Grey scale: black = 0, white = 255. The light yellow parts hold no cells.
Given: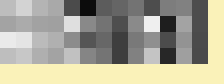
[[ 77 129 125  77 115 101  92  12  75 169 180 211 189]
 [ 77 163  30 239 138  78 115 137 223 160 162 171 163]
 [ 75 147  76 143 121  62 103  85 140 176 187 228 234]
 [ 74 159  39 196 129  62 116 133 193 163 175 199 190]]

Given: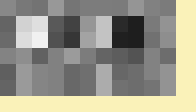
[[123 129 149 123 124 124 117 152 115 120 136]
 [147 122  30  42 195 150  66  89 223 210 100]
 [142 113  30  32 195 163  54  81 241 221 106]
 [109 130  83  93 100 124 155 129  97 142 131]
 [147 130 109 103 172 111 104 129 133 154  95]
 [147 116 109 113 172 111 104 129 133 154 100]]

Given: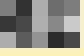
[[125 109 173  50 126]
 [202 136 175  72  55]
 [ 73  43 147  92 173]]

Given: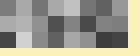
[[152  97 117 193 168 117 169 123]
 [126 130  74 131  80 145 179 171]
 [ 68  61 144 167  97 138 209  70]]

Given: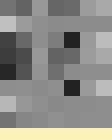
[[169 156 105 102 152  99 114]
 [140 140 140 139 143 155 192]
 [188 154  33 125 142 104  66]
 [169 156 104  99 152  75  61]
 [141 141 140 111 147  83  39]
 [188 154  33 143 139 143 141]
 [141 140 140 137 143 150 183]
 [141 141 140 144 138 134 114]]

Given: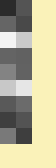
[[ 84  43]
 [ 73 101]
 [202 243]
 [ 97 100]
 [ 98 131]
 [230 200]
 [107  89]
 [ 83  63]
 [ 62 121]]

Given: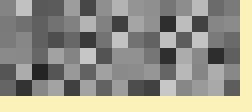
[[122 107 186 141 118 143 148 179 143  71 157  91  89 193 132]
 [139 134  66 189  46 145 165  63 129 180 129 114  96 112 122]
 [106 122 195  93 191  98 114 194 115  58 103  78  96 135 123]
 [ 95  45 137 172  47 118 145 145  83 198 132 162 103 137 138]
 [136 173 134 184 101 150 140 138 161  98 153  85  36 172  85]
 [ 93 169 154 135 199  65  77 156  98 162  64 163 135  51 101]]
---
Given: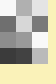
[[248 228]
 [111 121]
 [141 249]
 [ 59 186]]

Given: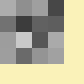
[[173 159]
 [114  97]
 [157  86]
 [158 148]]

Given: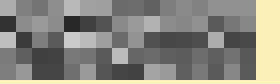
[[174 117 184 158 110 125 130 144]
 [ 50 153  40  83 155 140 145 118]
 [190 126 202 158 147  71  79  68]
 [124  64 122  90 101  95 109 114]
 [125  68 112  86  66 155 121 134]]

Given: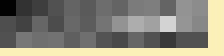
[[  3  62 100 108 124 100 140]
 [ 78 103 104 117 174 211 136]
 [ 80 112  95  82 103  56  81]]

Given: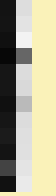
[[19]
 [20]
 [16]
 [ 7]
 [22]
 [22]
 [16]
 [22]
 [27]
 [20]
 [67]
 [17]]

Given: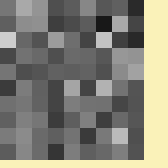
[[118 148  92  87  42]
 [ 95 144  75  24  69]
 [205  83 110 194  41]
 [ 72 105 106  87 147]
 [117  84  94  80 162]
 [ 59  97 165 178  84]
 [112  98 125 113  83]
 [ 96 118  94  62  86]
 [123 106 115 121  79]
 [ 92 107 125 104  82]]

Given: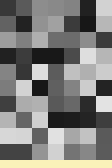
[[ 56 141 131 210]
 [ 98 146  59 183]
 [157 175 108  59]
 [ 33  24  75 182]
 [132 222 192 204]
 [124  23 131  35]
 [ 63 177 104 227]
 [180 208  28  62]
 [215  97 167  90]
 [ 67 148 116  91]]

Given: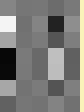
[[133 119 121]
 [244 132 142]
 [164 123 126]
 [  7 105  96]
 [  9 105  97]
 [167 123 127]
 [ 97 115 113]]

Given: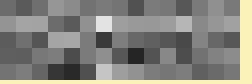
[[108 111 139 122  81 119 122 121]
 [148 163  90 227 153 157 137 161]
 [ 92  85 167  58 104  86 132  87]
 [ 95 120  76 143  37 136 114 140]
 [115 101  41 197 146 118  96 119]]
